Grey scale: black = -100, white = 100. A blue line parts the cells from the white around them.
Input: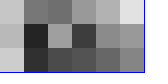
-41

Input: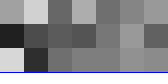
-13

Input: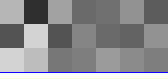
-6

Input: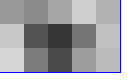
-41

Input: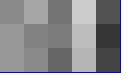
-20

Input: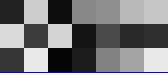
-96

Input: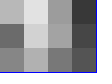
-6

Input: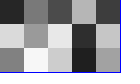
61
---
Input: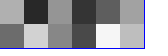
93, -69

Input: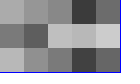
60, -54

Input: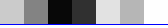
99, -94

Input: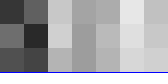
81, -68

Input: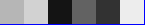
86, -84

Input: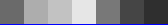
80, -63

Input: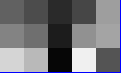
88, -95
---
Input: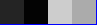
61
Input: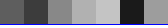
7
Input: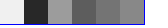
22
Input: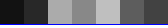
34
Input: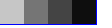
-47
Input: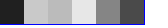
47
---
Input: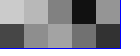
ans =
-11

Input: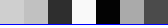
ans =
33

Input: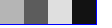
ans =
75

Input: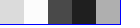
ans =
-76

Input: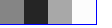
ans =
32

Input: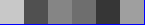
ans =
-58

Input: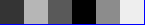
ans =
10

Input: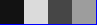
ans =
-45
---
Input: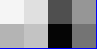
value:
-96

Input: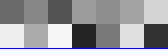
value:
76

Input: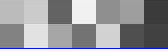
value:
-38

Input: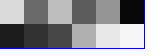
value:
82

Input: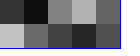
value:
-70

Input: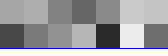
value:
85

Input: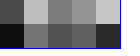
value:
-25

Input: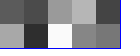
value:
5
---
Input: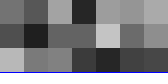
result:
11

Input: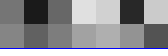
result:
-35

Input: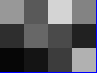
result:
-74

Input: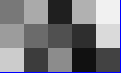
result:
71

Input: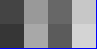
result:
66

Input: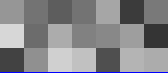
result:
-59

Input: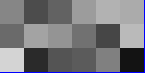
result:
46

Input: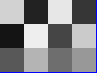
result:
59

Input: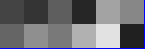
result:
-75

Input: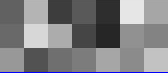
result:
3
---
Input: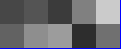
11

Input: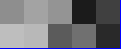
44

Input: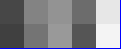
-9

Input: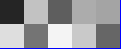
-9

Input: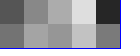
29

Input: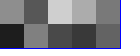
0

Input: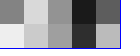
59
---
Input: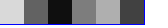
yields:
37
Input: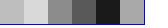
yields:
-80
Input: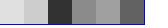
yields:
25
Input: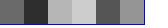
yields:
-33
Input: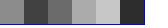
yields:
56
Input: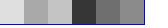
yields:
-13
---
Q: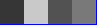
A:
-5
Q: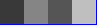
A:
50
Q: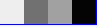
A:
-97
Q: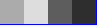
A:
-64
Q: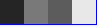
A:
82
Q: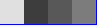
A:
-3
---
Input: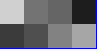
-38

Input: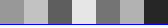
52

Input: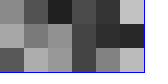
36

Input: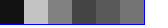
53

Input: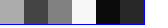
-47

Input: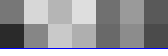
5

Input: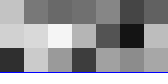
59

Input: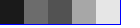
-15
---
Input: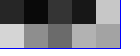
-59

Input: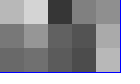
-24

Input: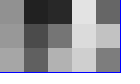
-8

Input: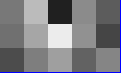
85

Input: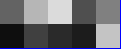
72

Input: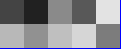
8

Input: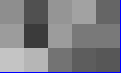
22

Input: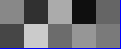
34

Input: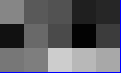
-42

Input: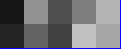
-38
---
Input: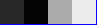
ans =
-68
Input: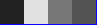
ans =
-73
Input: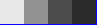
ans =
82
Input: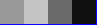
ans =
20
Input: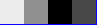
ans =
85
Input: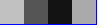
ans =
51
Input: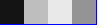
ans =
-84
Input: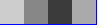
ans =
61
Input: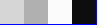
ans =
68
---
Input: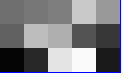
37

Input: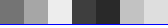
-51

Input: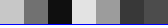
78

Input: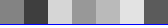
19

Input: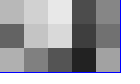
70

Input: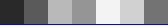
18

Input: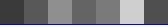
-21

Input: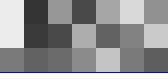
36

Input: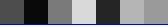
70
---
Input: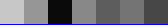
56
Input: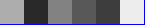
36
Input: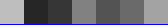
49
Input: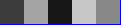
-53
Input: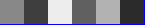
7
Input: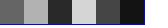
-21
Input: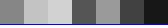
5
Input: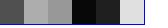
-37
